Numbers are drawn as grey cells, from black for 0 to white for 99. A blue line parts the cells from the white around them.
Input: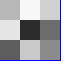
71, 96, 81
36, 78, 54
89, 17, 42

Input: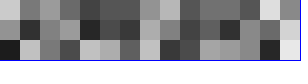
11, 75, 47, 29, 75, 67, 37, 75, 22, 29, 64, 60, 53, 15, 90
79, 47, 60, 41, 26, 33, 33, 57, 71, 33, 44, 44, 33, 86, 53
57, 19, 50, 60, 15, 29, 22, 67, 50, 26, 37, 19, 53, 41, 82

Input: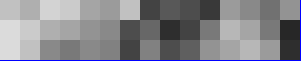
85, 79, 68, 64, 57, 53, 30, 40, 18, 26, 47, 71, 64, 47, 15
85, 75, 53, 47, 53, 50, 26, 50, 30, 37, 57, 64, 71, 60, 18
75, 68, 82, 79, 64, 60, 75, 26, 34, 30, 22, 60, 53, 44, 57

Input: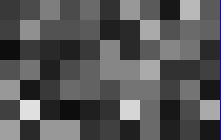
25, 87, 12, 5, 12, 19, 83, 41, 9, 29, 66
25, 56, 32, 32, 35, 12, 16, 66, 32, 41, 38
32, 45, 12, 29, 38, 52, 52, 66, 19, 19, 25
22, 29, 49, 29, 41, 19, 59, 35, 9, 72, 35
5, 22, 16, 12, 22, 52, 16, 35, 52, 45, 16
62, 16, 59, 59, 19, 25, 12, 41, 12, 25, 9
59, 9, 22, 41, 38, 29, 45, 45, 25, 45, 9

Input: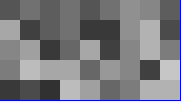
48, 73, 65, 65, 40, 59, 52, 25, 77
52, 62, 22, 40, 65, 25, 52, 69, 48
33, 44, 36, 44, 33, 44, 56, 52, 36
22, 29, 19, 73, 62, 40, 48, 69, 69
65, 25, 36, 44, 22, 22, 56, 69, 29

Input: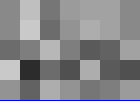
53, 78, 42, 57, 67, 63, 53
53, 74, 46, 60, 63, 63, 53
42, 49, 71, 49, 35, 38, 63
57, 38, 67, 57, 46, 49, 60
78, 17, 42, 31, 67, 35, 31
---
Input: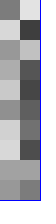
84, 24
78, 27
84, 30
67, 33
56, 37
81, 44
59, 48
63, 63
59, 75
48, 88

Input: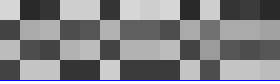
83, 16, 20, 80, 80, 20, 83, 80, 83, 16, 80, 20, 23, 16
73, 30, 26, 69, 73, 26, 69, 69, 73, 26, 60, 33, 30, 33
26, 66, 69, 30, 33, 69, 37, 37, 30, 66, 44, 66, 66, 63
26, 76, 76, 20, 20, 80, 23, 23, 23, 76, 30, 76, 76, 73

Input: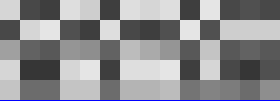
83, 21, 21, 83, 89, 24, 86, 86, 89, 24, 83, 28, 21, 31
83, 28, 24, 86, 80, 24, 86, 83, 86, 24, 89, 28, 31, 28
62, 38, 34, 58, 55, 38, 73, 66, 58, 34, 76, 34, 38, 34
76, 42, 42, 76, 76, 42, 70, 70, 73, 45, 51, 48, 42, 55
28, 83, 89, 31, 24, 86, 28, 24, 31, 89, 31, 80, 80, 80

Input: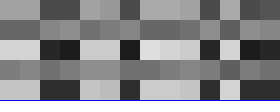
40, 40, 52, 55, 44, 48, 52, 40, 40, 44, 55, 37, 55, 52
48, 52, 44, 48, 55, 55, 44, 44, 48, 52, 48, 37, 48, 44
63, 63, 29, 29, 63, 59, 29, 66, 66, 63, 29, 66, 29, 33
76, 76, 18, 18, 76, 73, 18, 79, 79, 76, 18, 82, 18, 18
82, 82, 15, 11, 79, 79, 11, 86, 82, 79, 15, 82, 11, 15

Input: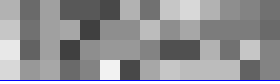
90, 38, 62, 25, 55, 59, 59, 51, 31, 31, 69, 44, 77, 51
69, 41, 62, 34, 34, 28, 69, 44, 77, 84, 69, 55, 51, 44
77, 44, 62, 65, 25, 55, 55, 73, 55, 65, 48, 48, 48, 41
84, 59, 65, 41, 51, 94, 28, 65, 77, 73, 73, 73, 38, 51

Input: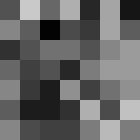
36, 11, 11, 19, 68, 29, 75
52, 22, 11, 56, 25, 44, 56
40, 25, 32, 15, 48, 60, 60
52, 29, 25, 25, 48, 72, 48
19, 32, 44, 44, 32, 52, 60
52, 36, 1, 29, 22, 64, 36
32, 78, 40, 68, 15, 64, 8

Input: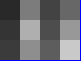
16, 48, 26, 40
23, 55, 36, 78
20, 68, 30, 59

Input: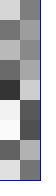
97, 31
94, 34
87, 45
83, 49
72, 53
45, 61
41, 65
38, 69
20, 80

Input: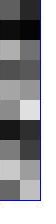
5, 2
37, 15
9, 18
48, 24
31, 34
68, 44
64, 58
78, 61
40, 74
54, 87
